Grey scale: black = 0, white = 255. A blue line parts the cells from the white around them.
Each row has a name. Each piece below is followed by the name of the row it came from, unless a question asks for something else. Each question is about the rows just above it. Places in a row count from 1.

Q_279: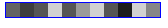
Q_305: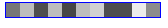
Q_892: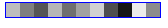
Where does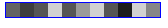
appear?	Q_279
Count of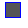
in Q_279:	3
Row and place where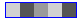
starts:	Q_279, 4
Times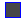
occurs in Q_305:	1
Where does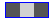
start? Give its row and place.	Q_279, 3
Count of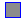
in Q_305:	1
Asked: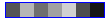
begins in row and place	Q_892, 3

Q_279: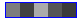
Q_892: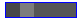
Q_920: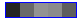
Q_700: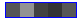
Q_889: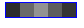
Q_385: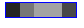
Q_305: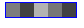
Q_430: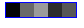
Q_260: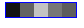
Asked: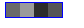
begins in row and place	Q_430, 2
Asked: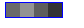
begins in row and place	Q_889, 2
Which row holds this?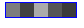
Q_279
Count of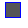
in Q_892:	3
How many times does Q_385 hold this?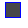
1
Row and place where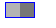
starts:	Q_305, 3

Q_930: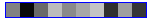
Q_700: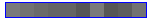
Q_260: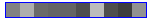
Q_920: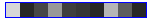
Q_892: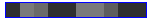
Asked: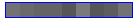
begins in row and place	Q_700, 2
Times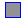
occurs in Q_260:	1
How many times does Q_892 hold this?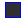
5
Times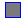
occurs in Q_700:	2

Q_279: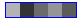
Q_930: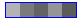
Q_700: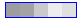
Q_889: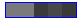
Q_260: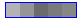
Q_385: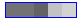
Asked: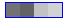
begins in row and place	Q_385, 2
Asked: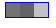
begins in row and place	Q_385, 2
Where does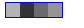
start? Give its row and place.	Q_279, 1
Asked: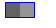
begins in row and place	Q_930, 3
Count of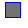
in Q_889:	0
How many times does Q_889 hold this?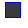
2

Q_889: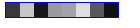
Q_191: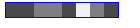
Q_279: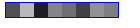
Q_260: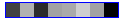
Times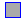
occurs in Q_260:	1
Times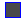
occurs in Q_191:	4

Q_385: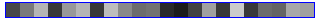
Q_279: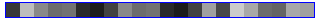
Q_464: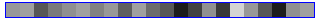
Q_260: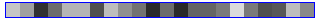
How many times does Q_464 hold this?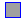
4
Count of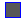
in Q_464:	3
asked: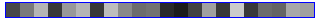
Q_385
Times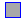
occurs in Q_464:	0

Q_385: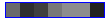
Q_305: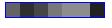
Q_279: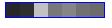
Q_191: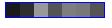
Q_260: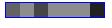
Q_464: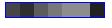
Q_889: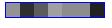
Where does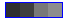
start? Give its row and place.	Q_385, 2
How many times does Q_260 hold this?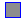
4

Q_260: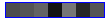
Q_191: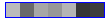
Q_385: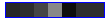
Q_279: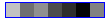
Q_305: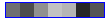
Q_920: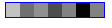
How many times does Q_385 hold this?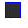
3
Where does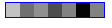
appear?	Q_920
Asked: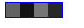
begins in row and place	Q_260, 3
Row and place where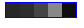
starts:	Q_385, 1

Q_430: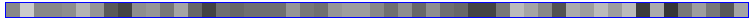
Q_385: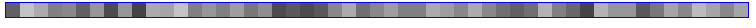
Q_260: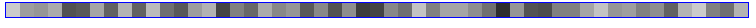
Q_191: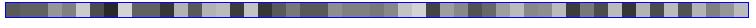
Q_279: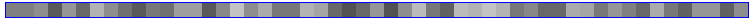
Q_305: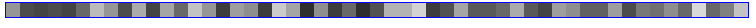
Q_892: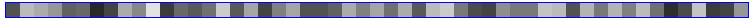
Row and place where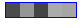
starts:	Q_385, 8
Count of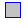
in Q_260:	2
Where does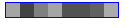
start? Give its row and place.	Q_892, 18
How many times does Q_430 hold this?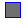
7
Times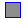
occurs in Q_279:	5
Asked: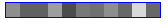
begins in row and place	Q_305, 41
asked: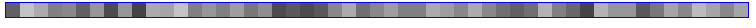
Q_385

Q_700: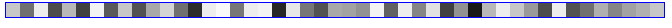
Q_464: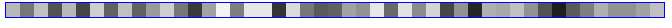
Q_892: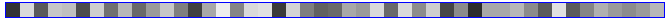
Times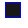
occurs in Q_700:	1
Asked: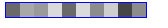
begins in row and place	Q_892, 24
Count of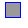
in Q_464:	1
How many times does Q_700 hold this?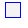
3
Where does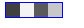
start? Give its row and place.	Q_700, 6

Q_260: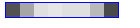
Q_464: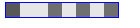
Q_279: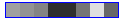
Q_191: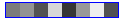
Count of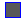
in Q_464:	1
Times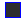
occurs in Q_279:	2
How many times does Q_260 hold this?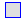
3
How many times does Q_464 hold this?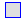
0

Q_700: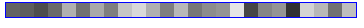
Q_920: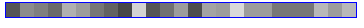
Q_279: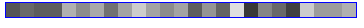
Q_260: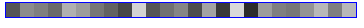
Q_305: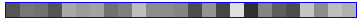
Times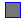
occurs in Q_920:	4
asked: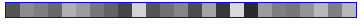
Q_260
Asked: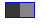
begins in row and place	Q_279, 18
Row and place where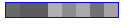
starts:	Q_279, 2

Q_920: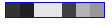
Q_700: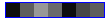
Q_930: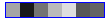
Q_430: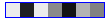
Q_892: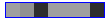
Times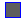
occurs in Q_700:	2
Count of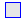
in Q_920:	2
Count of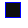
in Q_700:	2
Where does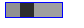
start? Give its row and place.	Q_892, 2
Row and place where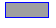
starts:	Q_892, 4
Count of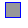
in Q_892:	0
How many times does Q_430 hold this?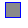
1

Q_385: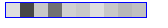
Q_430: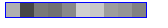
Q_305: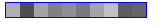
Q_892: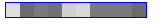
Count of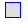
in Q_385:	2
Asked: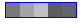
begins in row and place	Q_305, 6
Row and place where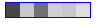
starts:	Q_385, 2
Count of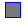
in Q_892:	4
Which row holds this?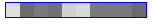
Q_892

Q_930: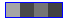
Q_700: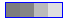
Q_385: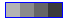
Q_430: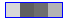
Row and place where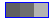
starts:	Q_430, 2
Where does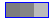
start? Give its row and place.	Q_700, 1

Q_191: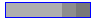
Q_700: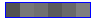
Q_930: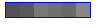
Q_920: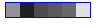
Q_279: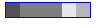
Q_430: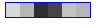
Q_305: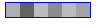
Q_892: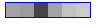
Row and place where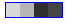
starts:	Q_430, 1
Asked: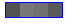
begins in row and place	Q_700, 1
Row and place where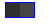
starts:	Q_430, 3
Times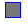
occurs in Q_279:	0
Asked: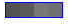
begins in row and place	Q_930, 1
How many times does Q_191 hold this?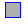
4

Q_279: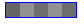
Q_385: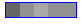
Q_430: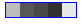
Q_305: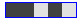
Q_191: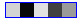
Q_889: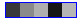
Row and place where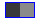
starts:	Q_889, 1
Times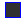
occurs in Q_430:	1
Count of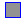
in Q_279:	2
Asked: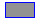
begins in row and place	Q_385, 4
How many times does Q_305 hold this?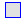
2
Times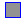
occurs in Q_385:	3
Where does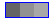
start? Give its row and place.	Q_385, 1

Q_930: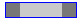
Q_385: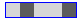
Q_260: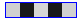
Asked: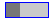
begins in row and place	Q_930, 1
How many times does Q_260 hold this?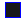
2
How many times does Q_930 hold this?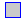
3
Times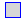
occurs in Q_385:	3
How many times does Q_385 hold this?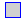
0
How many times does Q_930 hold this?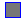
2
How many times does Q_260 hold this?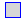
1

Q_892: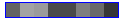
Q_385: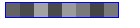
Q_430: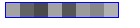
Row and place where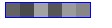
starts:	Q_430, 2
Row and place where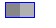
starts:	Q_430, 7
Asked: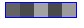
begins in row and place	Q_385, 1
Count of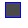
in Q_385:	2
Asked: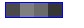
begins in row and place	Q_892, 5

